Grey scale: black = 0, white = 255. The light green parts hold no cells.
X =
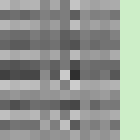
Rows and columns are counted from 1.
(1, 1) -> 189
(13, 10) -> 125
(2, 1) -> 105
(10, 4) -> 139
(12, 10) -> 158
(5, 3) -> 91
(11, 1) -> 98
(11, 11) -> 122
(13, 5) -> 164
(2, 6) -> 118
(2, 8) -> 94
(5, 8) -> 82
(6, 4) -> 174
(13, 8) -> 90
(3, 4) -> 166
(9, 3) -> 190
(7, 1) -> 90
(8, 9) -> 111
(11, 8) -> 71
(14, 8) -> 168
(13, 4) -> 112
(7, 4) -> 96
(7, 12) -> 106
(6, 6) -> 166
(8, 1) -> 64
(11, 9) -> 138
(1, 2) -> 169
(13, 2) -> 116
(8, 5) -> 138
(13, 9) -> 138
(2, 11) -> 131
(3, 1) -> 183
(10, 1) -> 141
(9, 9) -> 167
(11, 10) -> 102
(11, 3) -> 92

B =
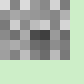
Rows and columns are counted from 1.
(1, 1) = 220
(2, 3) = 157
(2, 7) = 177
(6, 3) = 189
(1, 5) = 137
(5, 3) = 153
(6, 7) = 121
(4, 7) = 106
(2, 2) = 167
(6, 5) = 108
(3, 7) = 213
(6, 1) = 159
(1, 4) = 154

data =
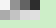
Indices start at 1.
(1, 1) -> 244
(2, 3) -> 219
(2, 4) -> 224
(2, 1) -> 171

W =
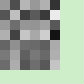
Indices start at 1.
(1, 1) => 154
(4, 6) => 19
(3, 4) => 148
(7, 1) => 108
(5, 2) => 144
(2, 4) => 91
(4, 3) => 197
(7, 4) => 110
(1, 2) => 78
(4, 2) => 66
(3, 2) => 110

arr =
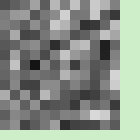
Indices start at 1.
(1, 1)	78
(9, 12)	204
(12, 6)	105
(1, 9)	124
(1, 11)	179
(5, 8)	176
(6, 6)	127
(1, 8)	194
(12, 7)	129
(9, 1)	87
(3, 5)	108
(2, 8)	118
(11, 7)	87
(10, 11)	99
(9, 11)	132
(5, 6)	45
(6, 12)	129
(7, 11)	92
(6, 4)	117
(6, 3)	92
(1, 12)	128
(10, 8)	78
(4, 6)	151
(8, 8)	145
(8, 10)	82
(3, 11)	102
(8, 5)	109
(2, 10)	200
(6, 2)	161
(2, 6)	139
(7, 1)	105
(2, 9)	120
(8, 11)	107
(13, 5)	119
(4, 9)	96

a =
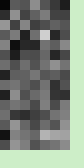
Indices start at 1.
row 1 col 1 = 6
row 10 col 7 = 48
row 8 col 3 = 97
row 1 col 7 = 29
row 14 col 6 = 165
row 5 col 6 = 94
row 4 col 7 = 77
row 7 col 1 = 110
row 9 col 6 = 49
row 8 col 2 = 95
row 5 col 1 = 131
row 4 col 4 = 111
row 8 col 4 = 118
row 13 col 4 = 72
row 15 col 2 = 148
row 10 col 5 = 122
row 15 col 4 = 82
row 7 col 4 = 82
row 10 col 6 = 52
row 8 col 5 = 86
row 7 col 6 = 144
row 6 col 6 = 38
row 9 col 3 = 96
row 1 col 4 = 141
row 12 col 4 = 63
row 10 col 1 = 32
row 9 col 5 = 114
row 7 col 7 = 115
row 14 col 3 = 116

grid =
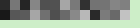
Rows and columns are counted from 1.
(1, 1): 42
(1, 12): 133
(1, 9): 49
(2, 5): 112
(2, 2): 87
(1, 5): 80
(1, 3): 37
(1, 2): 119

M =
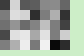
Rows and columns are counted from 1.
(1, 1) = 60
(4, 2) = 224
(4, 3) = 231
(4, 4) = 168
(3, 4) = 131
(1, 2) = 212
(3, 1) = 112
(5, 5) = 241
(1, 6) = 139
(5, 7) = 44
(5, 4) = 121
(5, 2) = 175
